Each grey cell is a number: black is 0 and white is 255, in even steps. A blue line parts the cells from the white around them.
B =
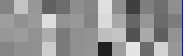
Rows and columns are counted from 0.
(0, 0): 131
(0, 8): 141
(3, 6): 148
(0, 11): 111
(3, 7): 31
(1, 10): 150
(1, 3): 222
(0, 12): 143
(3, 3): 204
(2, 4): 122
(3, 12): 151
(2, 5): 144
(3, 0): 133
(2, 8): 195
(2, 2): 146
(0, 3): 97

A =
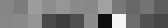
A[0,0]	134
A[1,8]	244
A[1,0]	135
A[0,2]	157
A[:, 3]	[142, 73]
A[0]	[134, 124, 157, 142, 150, 138, 136, 161, 119, 103, 115, 93]

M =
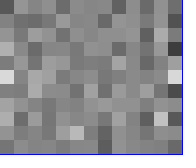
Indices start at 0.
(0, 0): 88
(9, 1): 125
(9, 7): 99
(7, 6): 146
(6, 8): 154
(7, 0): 163
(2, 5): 143
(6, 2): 171
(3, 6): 145
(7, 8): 145
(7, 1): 146
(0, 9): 141
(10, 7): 93
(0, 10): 106
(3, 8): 107
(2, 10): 96
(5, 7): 120
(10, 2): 132
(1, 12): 82
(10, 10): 131
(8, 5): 135
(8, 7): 120
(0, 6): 134
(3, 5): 121
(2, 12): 123
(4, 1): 151
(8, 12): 88
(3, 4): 135
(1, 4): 153
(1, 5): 134
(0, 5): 139
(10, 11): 128

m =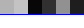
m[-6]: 179
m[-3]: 48

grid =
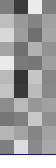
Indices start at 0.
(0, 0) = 127
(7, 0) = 140
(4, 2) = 119
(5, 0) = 185
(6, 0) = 195
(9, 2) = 133
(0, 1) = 59
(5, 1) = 52
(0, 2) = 236
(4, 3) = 159
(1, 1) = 153
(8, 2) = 200
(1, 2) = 132
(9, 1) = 163

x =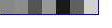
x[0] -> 135
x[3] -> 152
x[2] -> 84
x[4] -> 25

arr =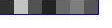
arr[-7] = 49
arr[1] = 194
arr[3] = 35
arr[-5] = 82

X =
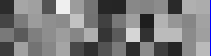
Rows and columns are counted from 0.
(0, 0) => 44
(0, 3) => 83
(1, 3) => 143
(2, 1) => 90
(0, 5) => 156
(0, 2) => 160
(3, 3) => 135
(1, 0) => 69
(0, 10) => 132
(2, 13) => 139
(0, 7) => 38
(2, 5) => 134
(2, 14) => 159
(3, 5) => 72
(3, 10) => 139
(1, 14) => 162
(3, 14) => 186
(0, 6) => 116

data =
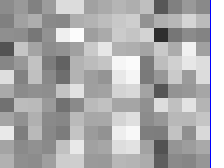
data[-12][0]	140
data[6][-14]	139
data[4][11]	189
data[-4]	[164, 145, 176, 138, 135, 186, 167, 168, 212, 223, 140, 151, 184, 183, 197]
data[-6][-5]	163
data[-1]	[177, 143, 140, 159, 205, 206, 154, 153, 183, 180, 172, 94, 138, 134, 150]
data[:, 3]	[156, 137, 146, 140, 124, 137, 142, 154, 138, 136, 138, 159]
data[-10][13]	139
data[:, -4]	[87, 175, 46, 201, 189, 151, 85, 221, 151, 125, 82, 94]
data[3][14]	160
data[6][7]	162
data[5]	[222, 130, 192, 137, 110, 179, 158, 148, 232, 245, 122, 151, 202, 155, 220]
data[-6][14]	166
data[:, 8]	[181, 200, 203, 177, 246, 232, 211, 165, 212, 238, 221, 183]
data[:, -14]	[153, 161, 141, 197, 152, 130, 139, 188, 145, 126, 138, 143]
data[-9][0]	83
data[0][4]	220
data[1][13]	213
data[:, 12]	[128, 183, 118, 172, 208, 202, 147, 192, 184, 194, 149, 138]
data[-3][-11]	124
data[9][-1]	217
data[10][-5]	162
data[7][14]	180
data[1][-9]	179
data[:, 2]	[129, 174, 119, 164, 194, 192, 144, 186, 176, 185, 145, 140]

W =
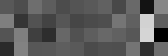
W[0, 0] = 88
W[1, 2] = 82
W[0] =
[88, 77, 110, 93, 76, 84, 89, 97, 72, 105, 19, 135]
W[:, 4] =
[76, 86, 103, 94]
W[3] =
[42, 130, 87, 88, 94, 89, 75, 80, 79, 116, 46, 109]
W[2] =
[84, 127, 63, 45, 103, 81, 94, 104, 97, 87, 213, 0]
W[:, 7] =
[97, 78, 104, 80]
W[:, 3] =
[93, 67, 45, 88]

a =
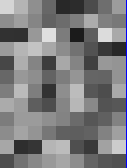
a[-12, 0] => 213
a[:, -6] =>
[103, 98, 223, 168, 61, 99, 50, 77, 143, 119, 181, 153]
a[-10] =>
[49, 48, 152, 223, 124, 27, 94, 220, 169]
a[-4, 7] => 96
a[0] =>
[213, 180, 143, 103, 40, 44, 76, 110, 156]
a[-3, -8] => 164
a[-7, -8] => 152
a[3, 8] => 39
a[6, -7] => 126
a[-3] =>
[140, 164, 148, 119, 96, 94, 98, 130, 160]
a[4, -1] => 148
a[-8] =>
[71, 174, 132, 61, 168, 132, 64, 152, 148]
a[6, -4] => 188
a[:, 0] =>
[213, 141, 49, 155, 71, 103, 125, 171, 124, 140, 167, 77]
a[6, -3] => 87
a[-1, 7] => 85
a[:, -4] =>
[44, 126, 27, 114, 132, 149, 188, 183, 107, 94, 79, 141]
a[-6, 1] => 187
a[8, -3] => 86
